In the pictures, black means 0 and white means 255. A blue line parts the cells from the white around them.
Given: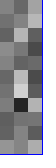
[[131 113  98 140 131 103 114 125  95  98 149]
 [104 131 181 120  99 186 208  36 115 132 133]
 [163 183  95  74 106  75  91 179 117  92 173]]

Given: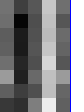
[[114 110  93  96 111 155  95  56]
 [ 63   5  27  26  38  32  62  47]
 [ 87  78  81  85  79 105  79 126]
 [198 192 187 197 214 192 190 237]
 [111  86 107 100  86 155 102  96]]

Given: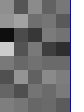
[[143 148  14 203 121  80 101 126]
 [ 85 162  75  83 104 148  79 118]
 [139 111  55 121 113  97 116 103]
 [ 98 117 123  62 106 138 107 106]
 [119  89 114  46 106 125 122  91]]

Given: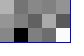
[[179 149 135]
 [116 127   1]
 [136  97 127]
 [129 170 109]
 [147  89 251]]

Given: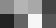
[[139  35]
 [180 100]
 [168 246]
 [ 68  86]]

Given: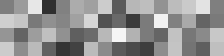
[[126 207 149 204]
 [155 197 100 141]
 [231 121 157 186]
 [ 47 144 192  97]
 [129 133 145  52]
 [172 161  95  66]
 [160 214 107 187]
 [204  81 184 139]
 [ 90 105 246  90]
 [183  59 178  75]
 [190 123 123  62]
 [146 241 101 141]
 [188 128 194 196]
 [202 169 119 116]
 [227 100 138  95]
 [127 122 200 191]]

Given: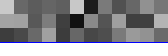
[[201 163  61]
 [104 161  73]
 [ 92  88 105]
 [101 125 161]
 [ 95  63  60]
 [200  17 103]
 [ 28 138  71]
 [122  84  78]
 [ 81 159 122]
 [103  64 154]
 [145  64 146]
 [118 180 106]]
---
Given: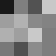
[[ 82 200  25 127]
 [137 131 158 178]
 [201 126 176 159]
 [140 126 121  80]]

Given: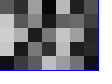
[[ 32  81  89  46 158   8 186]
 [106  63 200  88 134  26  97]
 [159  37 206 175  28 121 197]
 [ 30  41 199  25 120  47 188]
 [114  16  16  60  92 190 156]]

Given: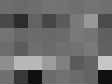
[[115 112 109 106 109 115 114 111]
 [152  76  73  44  99  70  91 122]
 [116  96 115 104 107 105 107 121]
 [121  98 108  93 111 107 112 113]
 [100 198 142 183 183 156 128  91]
 [100  16 112  56  16 107 113 106]]

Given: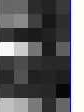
[[ 35  57 103 104  43]
 [ 24  45 126 137  64]
 [ 34  49  53  32  27]
 [ 28  95 246 204 117]
 [ 41  41  59  76  47]
 [ 36  30  40  82  33]
 [ 39   8  58  45  42]
 [ 46 103 191 175 122]]

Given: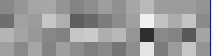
[[156 147 136 150 165 167 148 132 142 157 144 166 185 156 155]
 [196 138 111 161 155 198 175  94 105 124 140 160 240 194 172]
 [ 88 164 180 164 152 135 130 197 202 174 184 149  46 137 131]
 [197 147 159 137 165 132 158 141 128 137 117 142 227 124 155]]

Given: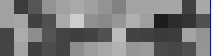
[[ 64 167 161  60  86 147 161 169 160 147 129 163 164 165 166]
 [ 52  80 161 165  65  81 170 205 144 137 150 175 159  29  45]
 [164 147  68 171 141  84  68  63  67  81 188  67  65  59  60]
 [ 80 149  69 163  63  77  67 142 158 167 177 150 153  74  71]]

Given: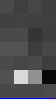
[[ 70  62  74  63]
 [ 64  63  65  66]
 [ 53  62  73  74]
 [ 61  70  82  83]
 [ 74  62  73  70]
 [145  10  81 217]
 [ 72  75  72  72]]
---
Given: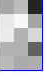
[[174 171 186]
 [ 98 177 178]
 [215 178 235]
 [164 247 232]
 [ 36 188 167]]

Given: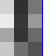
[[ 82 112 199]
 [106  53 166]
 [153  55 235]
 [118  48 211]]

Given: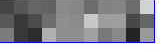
[[153  35 137 120 160 143 143 176  44  56 124]
 [101  72 158 157 200 139 142 110  76  57  88]
 [210 108 133 131 108 134 138  98 101  86  68]]

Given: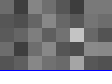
[[ 81  87 165 106 113 135  95  84]
 [136 138  77  85 136 110  62 109]
 [ 83 104 196 114  95 126 101  90]
 [109 117  88 103 136 101  79  86]
 [121 121  61  86 111 133  62 108]]

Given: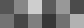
[[178 113  55 127  70 115]
 [ 75 152  92 206 135  85]]

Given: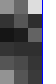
[[ 58  85 147]
 [ 53  74  85]
 [ 47  47  52]
 [ 99  29  21]
 [ 46  86  51]
 [221 105 147]]

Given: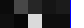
[[ 14  14 218   7  15]
 [ 27  21  38  71  11]]

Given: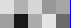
[[107 228 172  24 159]
 [165 152 215 177 222]]
